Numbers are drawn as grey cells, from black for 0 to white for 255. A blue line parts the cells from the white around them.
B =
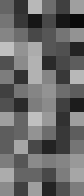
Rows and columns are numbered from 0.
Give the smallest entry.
10
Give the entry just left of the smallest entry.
22
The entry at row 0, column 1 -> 49
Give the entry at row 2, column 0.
133
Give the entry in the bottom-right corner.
125
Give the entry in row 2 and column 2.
72
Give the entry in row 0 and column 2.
184
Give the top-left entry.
101
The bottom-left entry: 139
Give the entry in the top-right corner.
159
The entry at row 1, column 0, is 117
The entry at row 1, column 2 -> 22

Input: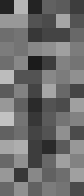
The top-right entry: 61
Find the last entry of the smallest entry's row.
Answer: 116
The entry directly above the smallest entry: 136
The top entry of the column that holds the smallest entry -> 35
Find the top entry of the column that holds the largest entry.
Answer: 35
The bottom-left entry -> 104
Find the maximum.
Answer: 194
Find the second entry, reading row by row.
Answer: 182
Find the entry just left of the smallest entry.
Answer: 136
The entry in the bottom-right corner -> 75
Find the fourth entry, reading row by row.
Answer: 97
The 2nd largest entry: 188
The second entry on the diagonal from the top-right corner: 166
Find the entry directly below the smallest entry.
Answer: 83
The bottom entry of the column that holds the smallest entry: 97

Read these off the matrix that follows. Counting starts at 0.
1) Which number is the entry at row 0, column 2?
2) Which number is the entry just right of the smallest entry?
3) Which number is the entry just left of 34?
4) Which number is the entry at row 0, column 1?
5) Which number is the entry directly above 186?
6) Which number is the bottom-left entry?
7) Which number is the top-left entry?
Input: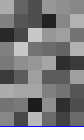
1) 78
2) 143
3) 78
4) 100
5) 27
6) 135
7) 172

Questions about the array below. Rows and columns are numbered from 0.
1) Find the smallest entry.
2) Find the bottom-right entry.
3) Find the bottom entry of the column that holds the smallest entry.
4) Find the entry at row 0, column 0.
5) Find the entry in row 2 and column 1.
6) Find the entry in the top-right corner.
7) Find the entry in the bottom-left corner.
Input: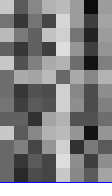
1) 11
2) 164
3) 90
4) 200
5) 122
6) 156
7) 104

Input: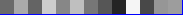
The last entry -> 157
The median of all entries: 135
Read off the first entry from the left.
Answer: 106
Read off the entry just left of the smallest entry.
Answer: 86
